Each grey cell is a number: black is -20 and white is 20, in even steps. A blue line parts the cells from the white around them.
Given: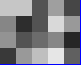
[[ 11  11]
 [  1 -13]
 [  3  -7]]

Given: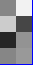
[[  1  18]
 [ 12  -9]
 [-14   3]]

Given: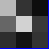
[[  9 -12]
 [ -4  13]
 [-13 -17]]

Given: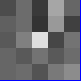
[[-8 -3]
 [-5 -3]
 [-6  0]]

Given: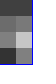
[[-10 -10]
 [ -3  -1]
 [  0  11]]

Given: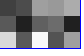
[[-10  -8]
 [ -6 -15]
 [ 14  -6]]

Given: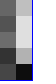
[[-4 10]
 [-7 15]
 [-3 15]]
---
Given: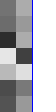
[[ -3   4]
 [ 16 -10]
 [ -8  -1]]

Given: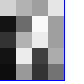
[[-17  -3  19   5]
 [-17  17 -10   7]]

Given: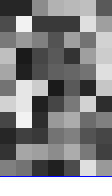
[[ -8  18 -11 -11 -11  15   5]
 [ 10 -16  -9  -6 -12   5  12]
 [ -2  16  12 -16  -6 -14  11]
 [ -9  18 -13   4   7  -3   0]
 [-12   6   5   2   7  -1 -10]]

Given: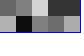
[[  8 -18   0  -3   7]]

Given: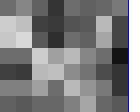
[[ 12  10 -10 -11  -7  -6   9  -9]
 [ -3  -3  12   5   9   1  -3 -17]
 [  0   0   5  -3   9   3  -1 -12]]

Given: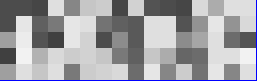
[[ -8  16  -5  -1  16  15  -2  -5  -6  15  15  -7   3  16   3  14]
 [-10  18   8  14  12  13  11  -1  -5  11   7  -4  -3  15  15  18]]

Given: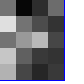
[[ 15  -2  -8 -12]
 [ 11  -5 -11 -12]]

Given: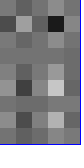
[[ -8   5  -5 -16   1]
 [ -2  -2  -2  -2  -3]
 [  3 -10   1  11  -4]
 [  2  -8   0   8  -4]]

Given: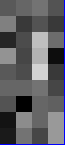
[[  0 -11  -7 -11]
 [  3  -9   8 -18]
 [ -4  -4  -2  -9]
 [-17   2  -4   4]]
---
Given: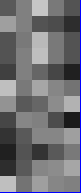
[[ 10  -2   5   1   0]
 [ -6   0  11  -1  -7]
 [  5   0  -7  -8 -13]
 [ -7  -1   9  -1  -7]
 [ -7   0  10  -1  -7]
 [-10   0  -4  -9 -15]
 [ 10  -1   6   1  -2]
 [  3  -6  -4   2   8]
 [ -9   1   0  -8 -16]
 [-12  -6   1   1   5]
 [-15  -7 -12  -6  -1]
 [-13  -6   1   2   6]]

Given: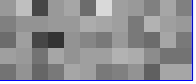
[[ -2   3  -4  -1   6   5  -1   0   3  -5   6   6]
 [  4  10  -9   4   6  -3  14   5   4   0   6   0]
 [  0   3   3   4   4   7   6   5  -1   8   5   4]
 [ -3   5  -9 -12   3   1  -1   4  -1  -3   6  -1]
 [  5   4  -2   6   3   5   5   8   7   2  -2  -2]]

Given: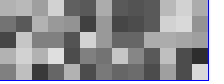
[[  0  10 -11  -4   8  -8  -1  -4  -3  -8   5  -8  14]
 [  8   9   5  13  -5  -6   7  -6  -7  -6   9  13   7]
 [ -2  -6   8   4   3 -10   4  -9  -8  -6  13  14   3]
 [ -9  11   0   0  -7  13   4  -4  -4   7   7   6   5]
 [  8  13   8  15  -8   0  -2  11   1  -6  10  -8 -13]]

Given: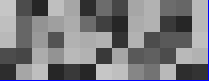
[[-13   6  10 -14 -11 -14  11  10   1  -2   9 -13 -12]
 [ 11  -8 -14  10   6 -13  -3  -9   6   8  -3  -4   9]
 [ 10  -4   3   5   7  -3 -10 -14   7   8 -11 -14   9]
 [  9  -4   4  -7   8   7   8 -12   8  -8  -6  -6  10]
 [ -8  -9   7   3   9   8 -11   6  -6  -5  -8   9   8]]

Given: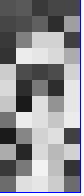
[[ -3  15  16  12  -3]
 [ -7  -6 -11  -9  -9]
 [ -9  -8  -5 -13   5]
 [-11   0  13  13 -10]
 [-12  17  16  14   7]
 [ 12  -8 -10  -8  13]
 [ 14 -13  -1 -13  16]
 [ 11 -16  15   3  16]
 [ -2  17  15  11  17]
 [-16   1  13  15 -10]
 [  7 -14  14   9  13]
 [-11  -1  18  10 -12]]

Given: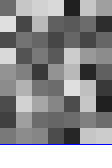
[[ -1   2   1  -8 -14  11  12]
 [ -3  11  13  14 -15  11   5]
 [ 15  -9   9  -5  -6  -3 -13]
 [ -8  -2  -4  -9  -4  -9  -4]
 [ 14  -7  -1  -6  12   4   2]
 [  3   0 -11   3   9 -14  -5]
 [  2   8  -2  -3  15  10 -11]
 [ -8  13   6   1  -8  11 -15]
 [-10   5  -3  -4  -3   0  -3]]

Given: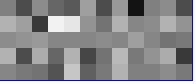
[[  1  -1  -2  -7  11  -5  -1   8   0   0   2  -1]
 [  0  -8   2  -4  -6   5  -8   4 -17   0   2  -8]
 [  8   5 -11  18  16   3  -2   8   1   2   8   3]
 [  2   3   4   1   1   1   2   1   5   1  -2  -1]
 [  8  -8   7  -4   8  -9  -2   9  -1   3   7 -11]]
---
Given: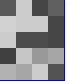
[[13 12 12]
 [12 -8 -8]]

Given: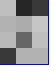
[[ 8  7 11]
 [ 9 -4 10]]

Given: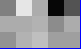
[[ 7  7  8]
 [ 3  8 10]]

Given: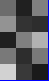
[[  3 -12 -13]
 [-15   0   8]]

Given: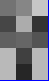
[[ -9   7 -12]
 [ -5  -4  -7]]

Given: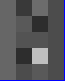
[[ -4  -6 -13]
 [ -4  -7  -7]]

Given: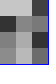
[[-12   1  -1]
 [  0   7 -12]]

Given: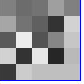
[[ 6 -2 -5]
 [-6 17 -7]]
